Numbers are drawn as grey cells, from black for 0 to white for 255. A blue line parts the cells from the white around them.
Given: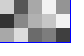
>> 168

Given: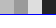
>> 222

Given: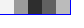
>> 46

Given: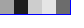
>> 205

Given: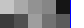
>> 146

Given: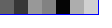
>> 152

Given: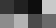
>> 13

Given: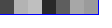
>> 191

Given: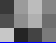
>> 188

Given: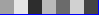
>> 45
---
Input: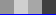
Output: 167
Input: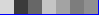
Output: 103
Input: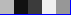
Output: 59
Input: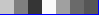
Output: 53
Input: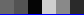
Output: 5
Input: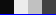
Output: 193
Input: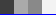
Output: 137
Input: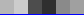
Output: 77
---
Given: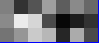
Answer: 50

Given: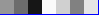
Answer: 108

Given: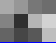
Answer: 151

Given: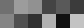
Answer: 156

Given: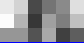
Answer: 211

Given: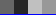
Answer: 38

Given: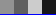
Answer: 95
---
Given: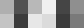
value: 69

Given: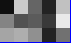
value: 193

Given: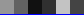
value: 195

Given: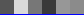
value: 151

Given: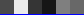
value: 127

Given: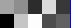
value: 56

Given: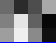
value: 128

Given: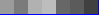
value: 103

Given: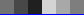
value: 168
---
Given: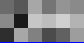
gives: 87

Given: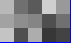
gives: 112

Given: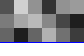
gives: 208

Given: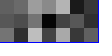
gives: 106

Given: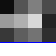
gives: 84

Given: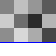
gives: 192

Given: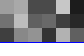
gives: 169

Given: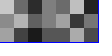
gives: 107
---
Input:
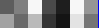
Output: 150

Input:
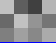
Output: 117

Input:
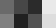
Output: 233

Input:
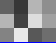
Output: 160

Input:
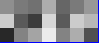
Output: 184

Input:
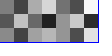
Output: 45

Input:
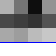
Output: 83
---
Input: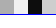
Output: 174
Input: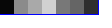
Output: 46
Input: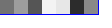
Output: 85
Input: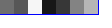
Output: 55
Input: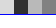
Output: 129
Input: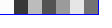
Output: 83
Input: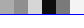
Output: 122
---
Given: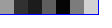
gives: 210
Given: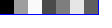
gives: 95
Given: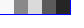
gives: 37
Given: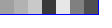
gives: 79
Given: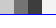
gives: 243
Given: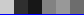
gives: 109
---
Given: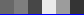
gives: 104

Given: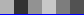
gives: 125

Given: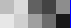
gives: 97

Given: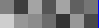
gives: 73

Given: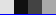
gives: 169

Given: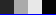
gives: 170

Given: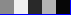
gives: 138

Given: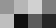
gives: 93

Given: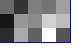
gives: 52
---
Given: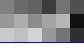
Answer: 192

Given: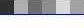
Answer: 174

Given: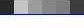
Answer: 196

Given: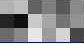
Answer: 137

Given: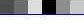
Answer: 108

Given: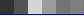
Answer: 83

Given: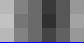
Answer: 130

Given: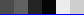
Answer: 96

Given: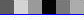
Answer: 212
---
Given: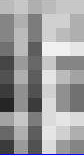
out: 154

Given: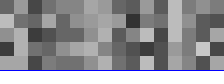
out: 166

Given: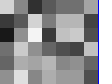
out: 223

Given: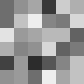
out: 154

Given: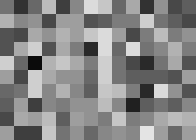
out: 62

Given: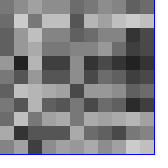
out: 161
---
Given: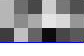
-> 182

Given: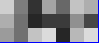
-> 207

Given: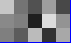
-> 198

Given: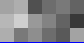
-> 163

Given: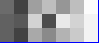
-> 107

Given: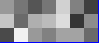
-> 153

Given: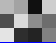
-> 184
